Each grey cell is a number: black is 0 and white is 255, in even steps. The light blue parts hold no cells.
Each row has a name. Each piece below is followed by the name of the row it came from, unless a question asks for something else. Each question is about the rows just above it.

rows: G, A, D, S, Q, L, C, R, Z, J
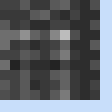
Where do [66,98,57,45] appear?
Z
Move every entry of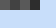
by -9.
[80,57,80,36]
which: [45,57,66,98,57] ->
Z
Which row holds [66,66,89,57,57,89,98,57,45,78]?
G

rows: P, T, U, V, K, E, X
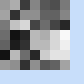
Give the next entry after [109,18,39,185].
[173]
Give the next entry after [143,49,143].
[87]
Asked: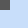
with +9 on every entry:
[96]
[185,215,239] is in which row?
K
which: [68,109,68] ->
U
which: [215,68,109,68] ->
U

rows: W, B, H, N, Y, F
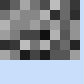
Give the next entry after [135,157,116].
[157]
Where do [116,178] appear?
Y
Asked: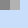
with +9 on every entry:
[144,187]
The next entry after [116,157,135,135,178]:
[45]

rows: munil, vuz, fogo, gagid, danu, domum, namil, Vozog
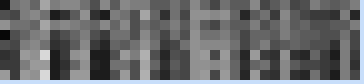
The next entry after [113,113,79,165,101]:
[48]
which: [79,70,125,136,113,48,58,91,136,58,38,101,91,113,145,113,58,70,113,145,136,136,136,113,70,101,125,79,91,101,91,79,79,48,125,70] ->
danu
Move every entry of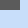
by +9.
[100,100]
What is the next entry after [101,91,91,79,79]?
[113]

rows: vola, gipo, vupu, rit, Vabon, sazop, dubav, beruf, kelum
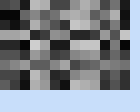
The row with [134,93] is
gipo
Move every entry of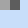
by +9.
[173,102]
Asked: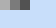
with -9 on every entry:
[166,114,73]
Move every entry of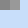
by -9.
[125,144]

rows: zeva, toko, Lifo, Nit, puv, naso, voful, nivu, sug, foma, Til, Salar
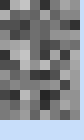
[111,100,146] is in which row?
Nit
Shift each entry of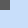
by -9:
[81]
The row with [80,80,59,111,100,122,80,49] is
Lifo
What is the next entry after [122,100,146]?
[111]
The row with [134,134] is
toko
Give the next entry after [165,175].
[111]
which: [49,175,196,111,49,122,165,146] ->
zeva

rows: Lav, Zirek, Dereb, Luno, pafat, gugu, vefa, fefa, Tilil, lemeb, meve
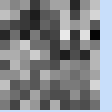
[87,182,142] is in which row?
fefa
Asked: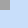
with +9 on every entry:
[172]

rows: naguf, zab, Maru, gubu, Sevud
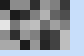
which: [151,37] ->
Sevud
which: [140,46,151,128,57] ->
naguf
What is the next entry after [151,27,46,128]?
[178]
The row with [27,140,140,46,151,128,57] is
naguf

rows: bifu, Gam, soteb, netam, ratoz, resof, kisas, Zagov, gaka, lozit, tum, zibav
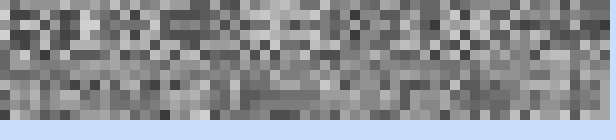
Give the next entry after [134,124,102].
[156]
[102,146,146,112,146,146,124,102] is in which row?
tum
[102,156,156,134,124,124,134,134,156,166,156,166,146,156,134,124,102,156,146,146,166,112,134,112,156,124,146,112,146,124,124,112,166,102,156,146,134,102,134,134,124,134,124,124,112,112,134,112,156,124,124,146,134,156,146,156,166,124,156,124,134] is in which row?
kisas
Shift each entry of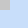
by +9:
[208]

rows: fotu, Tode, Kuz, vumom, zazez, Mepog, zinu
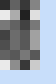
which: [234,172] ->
Tode
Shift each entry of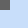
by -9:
[89]
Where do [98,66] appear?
Kuz
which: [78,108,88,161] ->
zazez
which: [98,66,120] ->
Kuz
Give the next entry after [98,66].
[120]

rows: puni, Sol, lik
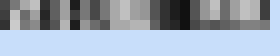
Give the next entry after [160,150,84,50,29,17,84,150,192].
[108]
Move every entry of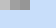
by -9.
[183,151,141]
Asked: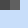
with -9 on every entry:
[63,87]
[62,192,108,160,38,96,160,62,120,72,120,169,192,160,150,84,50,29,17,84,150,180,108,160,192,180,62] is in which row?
Sol

